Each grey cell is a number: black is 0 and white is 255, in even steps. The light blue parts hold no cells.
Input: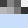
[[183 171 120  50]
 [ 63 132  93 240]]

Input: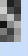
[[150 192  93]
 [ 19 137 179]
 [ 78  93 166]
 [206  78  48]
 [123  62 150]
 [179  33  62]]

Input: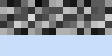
[[176 191 107  77  50 149  91  77  77 191 176  62 191  77  91  38]
 [176 149  50  22 164 134  38  22 176 176 164  38 149  22  38 164]
 [ 50  91 204 164  62 149 191 119  50  91 107 176 107 191 204  62]
 [107  38  77  77 216  62  77 134 191  62  62 119  50  91  91 204]
 [ 91  22  38 107 164   9  50 164 176  38  22 119  22  91  91 149]]

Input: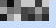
[[ 28 156 213  69  43 100  43]
 [171 113 127  69  85 156  85]
 [100  13 127 200 200  57 200]]

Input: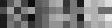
[[ 80 162  53 133 162  80  92 121 133  66 121 121 176 176 108 108]
 [ 28 121  92 133  53  80 108 146 146  92 133  80 146 176 162 191]
 [ 28 108 146  66  14  80 108 162 176 162 133  28 203 176 191 232]
 [ 28  92 146  66  14  92 108 162 176  53 121  28 203 176 191 219]]

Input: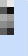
[[194 235]
 [170 154]
 [141 127]
 [ 96  43]
 [ 84  17]]

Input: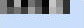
[[129  88 114  63 158 100  21 183 158  49]
 [129  37 171   6 114  76   6 198 142  49]]

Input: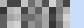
[[ 96 196 210  83 149 123 164  53 111 196]
 [ 53 180 196  69 149  96 180  53 123 180]
 [ 96 164 180 111 111 135 164  69 135 210]
 [180  69  69 196 111 164  83 210 135  69]]

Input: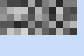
[[112 197 166 210  86 166  99  70 182  99  57]
 [137 182 197 197  70 182 112  41 197  86  70]
 [151 124 182 137  86 166 137  57 166  86  99]
 [ 86  86  41  57 137  70 112 166  41 151 182]
 [112  70  70  57 166  57 124 151  41 124 124]]
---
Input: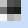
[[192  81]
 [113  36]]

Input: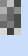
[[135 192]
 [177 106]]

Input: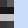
[[56 93]
 [24 22]]

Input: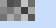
[[153  79]
 [134 120]]

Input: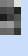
[[122 130]
 [ 71  79]]

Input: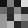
[[ 19 128]
 [107  51]]

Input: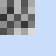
[[163  84]
 [152  53]]

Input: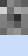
[[ 68 136]
 [209 114]]
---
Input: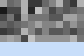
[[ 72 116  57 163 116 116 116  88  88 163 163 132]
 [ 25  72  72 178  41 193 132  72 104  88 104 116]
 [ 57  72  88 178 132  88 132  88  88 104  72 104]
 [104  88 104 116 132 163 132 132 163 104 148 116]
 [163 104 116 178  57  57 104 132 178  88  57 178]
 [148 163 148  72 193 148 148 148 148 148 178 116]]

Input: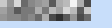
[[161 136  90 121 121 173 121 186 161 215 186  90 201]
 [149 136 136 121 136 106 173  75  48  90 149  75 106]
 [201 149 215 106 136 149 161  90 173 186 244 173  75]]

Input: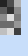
[[191 220  63]
 [138 220 122]
 [ 92  49 138]
 [107 107 151]
 [ 35  78 177]]

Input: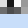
[[108  76  92 166]
 [222  23 249 153]]

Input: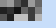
[[ 32  48  18 101  61 126]
 [140 155  86  48 155 101]
 [ 86  32 192 192  61 179]]

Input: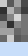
[[104 202  89 104]
 [161 161 104 117]
 [ 48 177 117  61]
 [145  48 133 117]
 [202  89 161  74]
 [ 74 133 214 117]]
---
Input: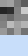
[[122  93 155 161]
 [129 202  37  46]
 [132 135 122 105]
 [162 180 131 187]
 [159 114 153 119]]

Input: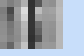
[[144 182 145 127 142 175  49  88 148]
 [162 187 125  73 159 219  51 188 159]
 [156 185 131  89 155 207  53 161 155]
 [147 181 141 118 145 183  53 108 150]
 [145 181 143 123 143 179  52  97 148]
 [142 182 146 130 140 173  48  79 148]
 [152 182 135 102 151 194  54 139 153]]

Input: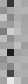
[[180 167 170  53]
 [178 180 145 168]
 [172 163 198 136]
 [181 166 163 156]
 [189 170 124 206]
 [171 175 190 144]
 [191 157 161 162]
 [162 168 187  29]
 [173 178 143 173]
 [179 167 159 135]
 [172 174 181  69]
 [194 163 163 231]]

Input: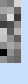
[[121 212 137]
 [174 104 165]
 [220  58 117]
 [ 77 141  64]
 [ 92 180 201]
 [144  94 193]
 [167 147 140]
 [146 110   6]
 [117 104 147]]

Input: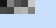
[[ 67 199  20 130  84]
 [180 129  73  68 171]]

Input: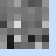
[[ 91 146 119 129 160 110  83]
 [112 126 112 120 121 118 130]
 [111 134 104 122 141 116 118]
 [ 95 184  64 137 219 103 112]
 [123 107 124 106 119 109 123]
 [ 97  48 140  30 197 123  29]
 [184 115 156  24 101 108 103]]
